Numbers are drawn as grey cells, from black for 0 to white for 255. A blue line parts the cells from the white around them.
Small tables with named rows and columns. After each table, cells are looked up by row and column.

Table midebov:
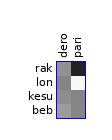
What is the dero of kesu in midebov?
142
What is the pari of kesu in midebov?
133
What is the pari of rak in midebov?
35
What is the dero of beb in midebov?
156
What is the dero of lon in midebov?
132
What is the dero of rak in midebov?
145

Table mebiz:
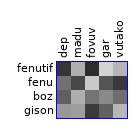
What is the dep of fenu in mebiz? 113
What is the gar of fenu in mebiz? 84
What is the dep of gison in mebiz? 152
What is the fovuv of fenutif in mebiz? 45
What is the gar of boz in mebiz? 137
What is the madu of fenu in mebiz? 71

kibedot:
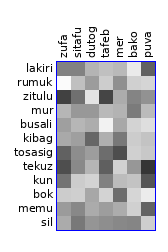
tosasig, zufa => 97
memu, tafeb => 157
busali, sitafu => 182
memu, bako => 208
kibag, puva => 195
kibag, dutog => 102
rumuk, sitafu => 192
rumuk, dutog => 156
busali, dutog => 173
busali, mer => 168

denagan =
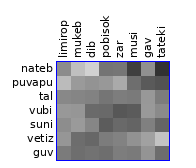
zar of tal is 125
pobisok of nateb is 116
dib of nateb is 209
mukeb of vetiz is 109
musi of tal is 122
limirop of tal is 136
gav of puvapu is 90

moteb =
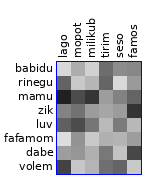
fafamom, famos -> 157
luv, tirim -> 185
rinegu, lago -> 99
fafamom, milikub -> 201
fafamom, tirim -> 176
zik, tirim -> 166
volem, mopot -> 199
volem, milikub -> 180
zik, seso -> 156
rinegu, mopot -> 200
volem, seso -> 101
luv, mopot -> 76
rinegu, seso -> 217
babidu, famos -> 135
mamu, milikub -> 53
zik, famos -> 52
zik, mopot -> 114
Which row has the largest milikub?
babidu

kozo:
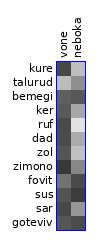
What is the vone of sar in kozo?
72
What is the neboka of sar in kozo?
150
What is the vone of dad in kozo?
75
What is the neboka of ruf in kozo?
226
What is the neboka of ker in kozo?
167
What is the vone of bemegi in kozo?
95
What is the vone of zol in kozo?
85
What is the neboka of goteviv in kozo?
76
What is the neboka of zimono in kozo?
135
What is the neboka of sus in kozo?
60
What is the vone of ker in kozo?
89
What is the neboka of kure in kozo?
189
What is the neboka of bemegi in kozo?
87
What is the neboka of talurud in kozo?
143
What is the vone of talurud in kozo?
188
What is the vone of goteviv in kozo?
86
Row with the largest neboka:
ruf

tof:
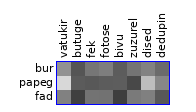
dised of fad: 128
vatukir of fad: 129
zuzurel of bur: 116
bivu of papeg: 93
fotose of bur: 126
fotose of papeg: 92
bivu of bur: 92
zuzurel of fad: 122
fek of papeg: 88
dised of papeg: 189
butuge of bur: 85
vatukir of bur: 146
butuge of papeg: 91
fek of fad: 115
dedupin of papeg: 135
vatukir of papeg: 216

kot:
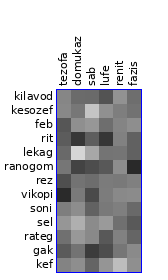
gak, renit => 118
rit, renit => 129
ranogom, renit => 141
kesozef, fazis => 114
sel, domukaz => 175
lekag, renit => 117
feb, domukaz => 143
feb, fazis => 142
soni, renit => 127
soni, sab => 98
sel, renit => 112
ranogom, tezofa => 118
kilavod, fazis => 110
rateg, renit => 129
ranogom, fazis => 41
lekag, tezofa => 105
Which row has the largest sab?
kesozef

